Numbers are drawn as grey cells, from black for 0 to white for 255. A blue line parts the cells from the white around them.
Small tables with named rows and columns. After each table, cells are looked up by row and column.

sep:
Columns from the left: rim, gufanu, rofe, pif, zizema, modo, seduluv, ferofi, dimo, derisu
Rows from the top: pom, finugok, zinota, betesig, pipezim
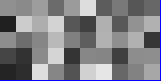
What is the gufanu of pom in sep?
138
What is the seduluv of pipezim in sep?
230
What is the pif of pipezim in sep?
134
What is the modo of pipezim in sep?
209
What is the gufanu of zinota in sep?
109
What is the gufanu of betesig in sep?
50
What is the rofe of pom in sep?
157
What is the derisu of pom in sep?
103
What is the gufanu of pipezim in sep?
45
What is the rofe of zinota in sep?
134

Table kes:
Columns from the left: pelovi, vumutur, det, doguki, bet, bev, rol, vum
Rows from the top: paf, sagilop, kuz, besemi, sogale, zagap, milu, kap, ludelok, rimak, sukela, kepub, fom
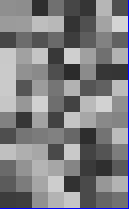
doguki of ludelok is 129
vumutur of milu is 151
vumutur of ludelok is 117
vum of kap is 132
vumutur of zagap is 85
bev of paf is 53
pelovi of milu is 198
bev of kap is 167

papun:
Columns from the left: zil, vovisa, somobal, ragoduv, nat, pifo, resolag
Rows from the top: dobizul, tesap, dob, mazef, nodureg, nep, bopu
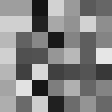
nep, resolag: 131
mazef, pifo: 94
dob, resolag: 131
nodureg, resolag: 57
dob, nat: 131
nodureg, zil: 182
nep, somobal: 23
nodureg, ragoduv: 65
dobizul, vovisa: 158
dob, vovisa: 99
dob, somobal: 136
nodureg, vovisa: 64
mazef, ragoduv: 150
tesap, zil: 208
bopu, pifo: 148
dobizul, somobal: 21
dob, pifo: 94
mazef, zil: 207
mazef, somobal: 83

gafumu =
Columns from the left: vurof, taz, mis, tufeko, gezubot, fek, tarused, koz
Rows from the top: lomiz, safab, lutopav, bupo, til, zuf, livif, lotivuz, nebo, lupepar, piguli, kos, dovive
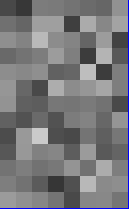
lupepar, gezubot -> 93
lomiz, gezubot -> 115
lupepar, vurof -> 87
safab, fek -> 171
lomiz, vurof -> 72
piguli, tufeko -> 120
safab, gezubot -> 63
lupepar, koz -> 100
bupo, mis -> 125
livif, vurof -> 147
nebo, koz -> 119
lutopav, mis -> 185

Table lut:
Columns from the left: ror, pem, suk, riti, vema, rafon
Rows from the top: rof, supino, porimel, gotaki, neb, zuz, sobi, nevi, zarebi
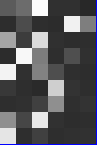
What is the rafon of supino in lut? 126
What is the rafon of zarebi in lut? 49
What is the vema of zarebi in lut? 48
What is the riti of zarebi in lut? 46
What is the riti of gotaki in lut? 46
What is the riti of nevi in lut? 49
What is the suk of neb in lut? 130
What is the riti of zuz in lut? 207
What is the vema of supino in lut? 241
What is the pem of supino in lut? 76
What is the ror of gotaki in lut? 44

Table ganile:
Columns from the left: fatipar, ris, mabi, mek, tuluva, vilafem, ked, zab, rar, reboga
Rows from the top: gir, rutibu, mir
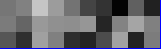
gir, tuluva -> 115
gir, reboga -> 33
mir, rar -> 34
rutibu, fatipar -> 123
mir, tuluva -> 45
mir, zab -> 162
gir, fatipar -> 118
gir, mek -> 156
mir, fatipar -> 86
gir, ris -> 129
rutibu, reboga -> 128
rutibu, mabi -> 153
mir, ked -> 76
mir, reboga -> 124

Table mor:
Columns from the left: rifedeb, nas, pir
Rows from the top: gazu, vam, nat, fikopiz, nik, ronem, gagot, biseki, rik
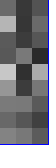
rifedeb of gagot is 122
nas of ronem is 60
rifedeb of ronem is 150
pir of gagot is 90
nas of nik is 48
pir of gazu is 83
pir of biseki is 64
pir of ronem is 119
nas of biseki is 86

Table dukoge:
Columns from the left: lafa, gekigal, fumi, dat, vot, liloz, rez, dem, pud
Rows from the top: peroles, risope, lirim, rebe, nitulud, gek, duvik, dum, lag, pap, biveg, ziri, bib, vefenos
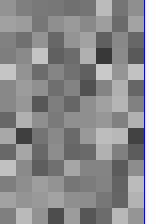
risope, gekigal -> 156
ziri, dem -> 99
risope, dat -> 143
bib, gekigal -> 148
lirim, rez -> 96
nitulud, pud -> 194

